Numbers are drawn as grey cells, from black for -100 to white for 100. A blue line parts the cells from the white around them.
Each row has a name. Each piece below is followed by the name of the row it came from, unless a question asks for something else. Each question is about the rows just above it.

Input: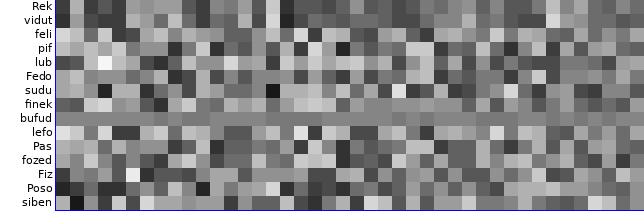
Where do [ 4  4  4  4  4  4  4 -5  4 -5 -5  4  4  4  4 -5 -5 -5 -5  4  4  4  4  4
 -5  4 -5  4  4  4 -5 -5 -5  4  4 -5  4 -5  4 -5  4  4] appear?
bufud
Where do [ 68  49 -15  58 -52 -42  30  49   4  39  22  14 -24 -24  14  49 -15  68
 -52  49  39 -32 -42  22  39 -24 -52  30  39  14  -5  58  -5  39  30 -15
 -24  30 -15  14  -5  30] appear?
feli
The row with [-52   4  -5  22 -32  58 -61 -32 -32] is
Rek
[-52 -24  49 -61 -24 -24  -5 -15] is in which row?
Pas

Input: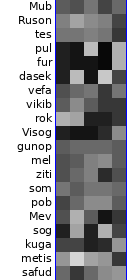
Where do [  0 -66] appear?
ziti
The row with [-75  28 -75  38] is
sog
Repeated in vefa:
[-8]
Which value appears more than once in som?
[-8]

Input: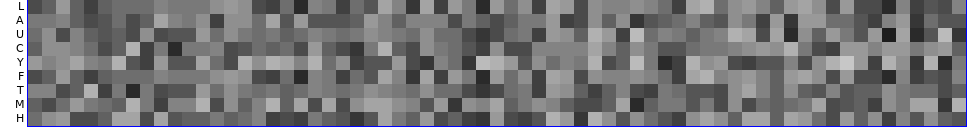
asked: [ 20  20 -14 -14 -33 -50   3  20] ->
A
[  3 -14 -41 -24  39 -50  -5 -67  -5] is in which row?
C
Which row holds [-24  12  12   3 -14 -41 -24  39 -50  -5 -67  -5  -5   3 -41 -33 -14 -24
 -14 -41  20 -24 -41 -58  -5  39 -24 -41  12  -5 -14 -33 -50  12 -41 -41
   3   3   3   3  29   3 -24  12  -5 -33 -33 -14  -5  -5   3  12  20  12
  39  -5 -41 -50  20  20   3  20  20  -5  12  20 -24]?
C
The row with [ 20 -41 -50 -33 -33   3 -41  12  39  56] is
Y
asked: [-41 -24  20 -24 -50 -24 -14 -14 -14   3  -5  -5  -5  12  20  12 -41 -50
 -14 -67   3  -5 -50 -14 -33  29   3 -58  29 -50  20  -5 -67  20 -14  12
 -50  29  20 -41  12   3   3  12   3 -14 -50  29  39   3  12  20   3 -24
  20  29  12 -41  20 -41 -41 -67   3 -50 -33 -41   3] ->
F
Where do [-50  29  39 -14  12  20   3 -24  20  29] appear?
L

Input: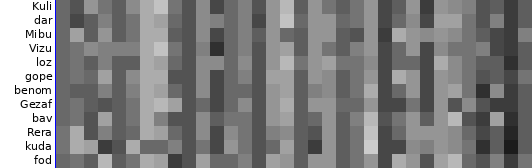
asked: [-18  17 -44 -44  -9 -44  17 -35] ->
Gezaf
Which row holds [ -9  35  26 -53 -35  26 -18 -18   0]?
fod
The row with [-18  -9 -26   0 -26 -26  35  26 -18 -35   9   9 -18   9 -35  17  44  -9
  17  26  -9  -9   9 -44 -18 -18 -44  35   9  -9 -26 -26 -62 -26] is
loz

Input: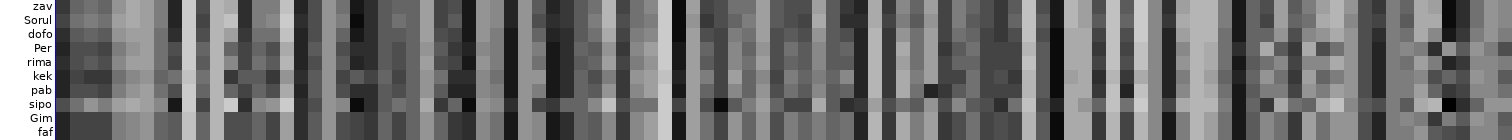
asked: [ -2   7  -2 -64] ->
Per
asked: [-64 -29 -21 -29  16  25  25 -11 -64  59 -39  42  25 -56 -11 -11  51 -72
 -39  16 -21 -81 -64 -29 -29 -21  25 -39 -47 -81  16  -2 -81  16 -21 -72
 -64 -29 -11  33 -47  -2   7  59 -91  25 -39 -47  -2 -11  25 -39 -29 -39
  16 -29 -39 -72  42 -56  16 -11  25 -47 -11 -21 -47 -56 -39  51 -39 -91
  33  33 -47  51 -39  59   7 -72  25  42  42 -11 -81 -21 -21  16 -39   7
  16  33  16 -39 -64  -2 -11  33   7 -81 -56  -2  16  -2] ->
dofo
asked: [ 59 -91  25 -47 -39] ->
zav
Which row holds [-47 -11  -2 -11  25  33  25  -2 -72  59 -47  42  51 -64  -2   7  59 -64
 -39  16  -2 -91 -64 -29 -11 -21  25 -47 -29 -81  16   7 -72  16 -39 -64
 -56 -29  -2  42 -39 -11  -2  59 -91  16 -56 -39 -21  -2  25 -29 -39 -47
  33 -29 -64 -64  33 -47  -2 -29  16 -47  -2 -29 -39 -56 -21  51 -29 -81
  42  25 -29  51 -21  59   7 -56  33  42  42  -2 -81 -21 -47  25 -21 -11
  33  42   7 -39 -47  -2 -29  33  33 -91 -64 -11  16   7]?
Sorul

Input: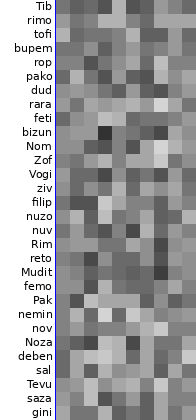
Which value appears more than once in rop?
[2]
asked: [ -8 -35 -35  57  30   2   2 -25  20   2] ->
filip
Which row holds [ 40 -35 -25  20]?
Tib
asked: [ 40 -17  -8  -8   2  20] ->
feti
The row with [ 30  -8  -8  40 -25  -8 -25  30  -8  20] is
gini
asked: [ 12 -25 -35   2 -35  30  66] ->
Nom
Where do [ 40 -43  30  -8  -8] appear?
Noza

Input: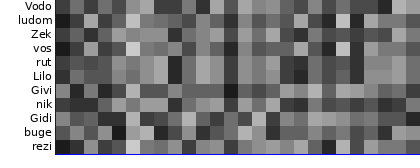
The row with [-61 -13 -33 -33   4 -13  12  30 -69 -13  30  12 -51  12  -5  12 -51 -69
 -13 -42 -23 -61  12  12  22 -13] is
Lilo
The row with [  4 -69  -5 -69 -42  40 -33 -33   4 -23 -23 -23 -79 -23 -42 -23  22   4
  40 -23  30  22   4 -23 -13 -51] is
Givi
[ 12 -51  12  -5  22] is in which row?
rut
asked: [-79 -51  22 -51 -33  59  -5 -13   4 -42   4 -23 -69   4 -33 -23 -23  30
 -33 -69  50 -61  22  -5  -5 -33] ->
vos
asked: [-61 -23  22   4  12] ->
Zek
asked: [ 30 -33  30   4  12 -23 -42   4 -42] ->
Vodo

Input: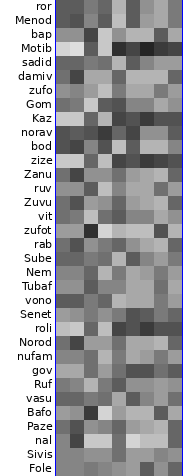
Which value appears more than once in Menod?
[-28]
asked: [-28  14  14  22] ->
Ruf
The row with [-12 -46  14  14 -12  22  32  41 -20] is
Zanu

